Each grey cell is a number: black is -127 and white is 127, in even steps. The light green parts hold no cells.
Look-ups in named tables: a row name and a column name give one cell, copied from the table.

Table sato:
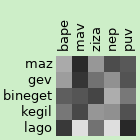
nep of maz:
-51
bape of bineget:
-33
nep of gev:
17
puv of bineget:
-7
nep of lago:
94
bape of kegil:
-8
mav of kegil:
-55
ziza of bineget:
-58
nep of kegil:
16
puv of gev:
-44
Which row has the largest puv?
bineget

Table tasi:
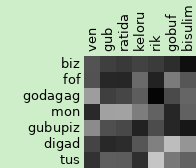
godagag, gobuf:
-53
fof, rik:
-93
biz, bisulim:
-112
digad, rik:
0
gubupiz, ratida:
-55
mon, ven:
-86
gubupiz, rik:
-51
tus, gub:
-33

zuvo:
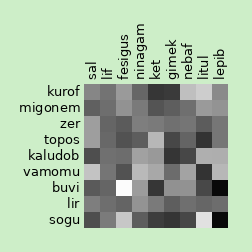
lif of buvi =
-26
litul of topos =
-76
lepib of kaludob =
46
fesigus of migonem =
18
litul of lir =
-25
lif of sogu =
-4
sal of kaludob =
-49
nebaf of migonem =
-16
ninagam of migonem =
-5
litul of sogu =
97
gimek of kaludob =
-74

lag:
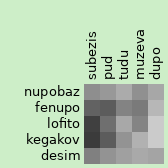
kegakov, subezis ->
-68
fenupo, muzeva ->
-5
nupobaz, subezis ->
14
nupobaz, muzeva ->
16
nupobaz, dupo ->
39
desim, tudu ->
32
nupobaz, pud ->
24
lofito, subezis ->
-63

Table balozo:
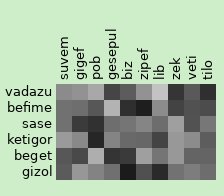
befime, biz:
-80
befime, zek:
-60
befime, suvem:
-14
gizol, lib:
-85
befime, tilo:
-51
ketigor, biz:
-22
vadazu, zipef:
18
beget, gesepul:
-75
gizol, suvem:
-36
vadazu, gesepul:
-58
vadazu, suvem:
11
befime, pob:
-40
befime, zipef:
-97
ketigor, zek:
24
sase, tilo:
-8
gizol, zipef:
-47
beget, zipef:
31
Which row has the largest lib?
vadazu

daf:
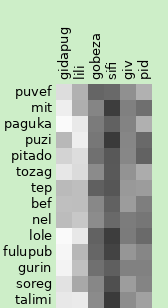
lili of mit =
46
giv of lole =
-4
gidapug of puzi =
56
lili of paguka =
105
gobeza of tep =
-31
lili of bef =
62
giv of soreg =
29
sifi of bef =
-30
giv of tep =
25

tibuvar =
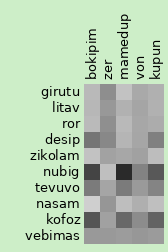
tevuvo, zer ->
37
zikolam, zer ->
34
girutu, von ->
41
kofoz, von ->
12
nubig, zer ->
63
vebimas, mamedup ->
28
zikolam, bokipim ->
66
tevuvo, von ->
26
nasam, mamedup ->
62
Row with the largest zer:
nubig

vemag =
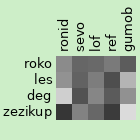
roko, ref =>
-5
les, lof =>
-2
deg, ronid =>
79
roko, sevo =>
-25
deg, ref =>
-36
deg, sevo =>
-45
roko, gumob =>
-35
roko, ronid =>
11
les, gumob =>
52
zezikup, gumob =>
91
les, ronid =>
18
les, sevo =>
-29
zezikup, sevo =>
2
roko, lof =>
-22
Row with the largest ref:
roko

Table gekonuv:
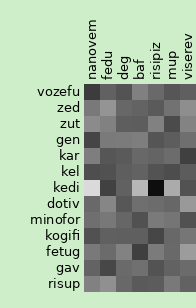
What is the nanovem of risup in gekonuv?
1
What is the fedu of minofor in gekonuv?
-7
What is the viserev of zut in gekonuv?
3
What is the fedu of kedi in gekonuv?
-62
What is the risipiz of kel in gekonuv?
-44
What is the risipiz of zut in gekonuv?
1
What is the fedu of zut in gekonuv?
1
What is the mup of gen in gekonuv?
-34
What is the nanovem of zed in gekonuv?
-6
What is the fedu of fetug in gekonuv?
-20
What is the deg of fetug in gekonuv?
2
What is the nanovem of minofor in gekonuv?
-16
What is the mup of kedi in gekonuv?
43
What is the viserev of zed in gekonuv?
14
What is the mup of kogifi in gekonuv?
-23
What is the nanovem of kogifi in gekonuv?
-46

